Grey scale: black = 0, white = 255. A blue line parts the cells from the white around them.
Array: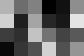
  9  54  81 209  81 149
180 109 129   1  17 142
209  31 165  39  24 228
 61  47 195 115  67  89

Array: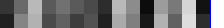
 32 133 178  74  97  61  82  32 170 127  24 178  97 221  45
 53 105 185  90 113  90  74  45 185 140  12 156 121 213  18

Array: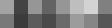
121  59  92  74 106 156 134  86
163  67 150  99 150 190 211 128

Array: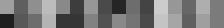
 31  88 109 180  53  53 130  81 137 116  74 196 166  95 159 123
159  95 143 188 137  61 151  74  37 109  68 204 151 103 174 123

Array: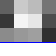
139 152 159  47
 97 202 187 117
 55 244 230  77

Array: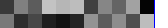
121  45  71  31  18  37 147  92 141  78 189
 57 128  92 195 182 189  64 134 100 162   4
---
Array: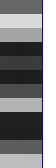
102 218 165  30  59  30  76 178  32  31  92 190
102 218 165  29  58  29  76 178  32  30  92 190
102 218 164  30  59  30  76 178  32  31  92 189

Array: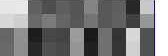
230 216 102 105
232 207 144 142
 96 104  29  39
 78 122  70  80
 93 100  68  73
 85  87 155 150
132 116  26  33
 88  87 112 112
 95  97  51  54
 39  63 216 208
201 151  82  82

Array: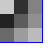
202  34 105
 48  92 156
130 144 187

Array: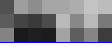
 81  92 131
158  68  25
141  58  30
165  76  28
166 186 163
173 136  94
195 185 133
188 121  60

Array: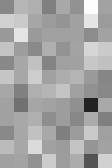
135 209 153 195 136 197 167 161 161 137 187 161
182 202 228 157 167 167 128 113 168 167 167 163
175 166 154 138 193 205 175 166 175 193 219 146
128 155 161 175 132 161 181 162 142 168 161 204
168 148 160 147 160 173 196 157 157 127 156 157
146 161 161 163 161 180 161 144 135 156 196 172
253 229 140 214 199 154 145  34 172 202 149  83
162 155 162 202 192 134 136 169 128 160 162 209

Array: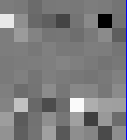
124 232 125 125 122 122 127 131 157 146
121 143 155 126 124 128 109 194  91  95
107 104 131 120 125 117 116 104 114 115
120  95 117 128 127 127 140  76 143 160
121  68 118 121 132 123 119 108 118  88
120 116 110 121 127 120 136 250 160 142
125 138 122 126 122 117 134 174  63 133
123   0 139 125 116 121 119 160 153  74
116 114  94 117 120 129 139 159 108 142

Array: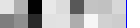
228 126
176 143
  2  41
232 225
220 226
 88 173
195 246
193 209
215 205
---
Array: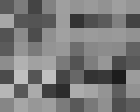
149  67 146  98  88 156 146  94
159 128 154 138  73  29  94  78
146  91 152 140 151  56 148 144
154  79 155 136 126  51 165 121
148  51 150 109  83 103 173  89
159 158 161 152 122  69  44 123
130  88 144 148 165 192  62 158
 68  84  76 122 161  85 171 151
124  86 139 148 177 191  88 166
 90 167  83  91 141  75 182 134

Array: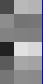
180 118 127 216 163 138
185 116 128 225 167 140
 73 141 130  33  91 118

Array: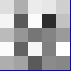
207 194 154 255 135
231  45 132 128 139
236 252 118 246  90
174  90 150  99 163
222 244 187 251 174

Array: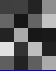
142 195  25  33 171
 35 100  23 190  95
 64  22 170  50  34
 63 102  35 225  95

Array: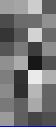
 91 145 105 142  82 176 101 100  79
205 109 211  61  23 234 183 169  69
165 108  89 122 172  50  47  97  95
160  76  53  85 144 126 139 121 155

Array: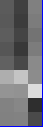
128 124 115 124 138 140 220  46  74
 64  60  68  56  72 196 146 135 130
 91  89  93  86  97 174 148 130 129

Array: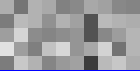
132 173 181 181 173
136 178 157 115 199
161 186 136 211 186
168  82  82 168  60
137 161 149 149 161
129 178 141 215 153
169 145 133 194 133
178 178 140 127 178
117 186 213 158 200
174 124 158 225 124

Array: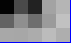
181 193 174
163 155 188
 34 110 172
 74 143 167
  3  99 168

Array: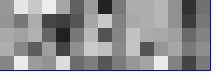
112 119 131 142 122
 50  61 105 122  68
145 145 159 167 130
182 181 168 150 233
173 174 170  84 163
173 169 194 196 151
121 130 133 138 124
 34 200  82 190  86
155 167 185 201 126
 96  85 120 144 108
166  62  33  68 220
237  69 101 159 147
200 172 177  93 156
229 120 162 135 235
151 149 169 174 133
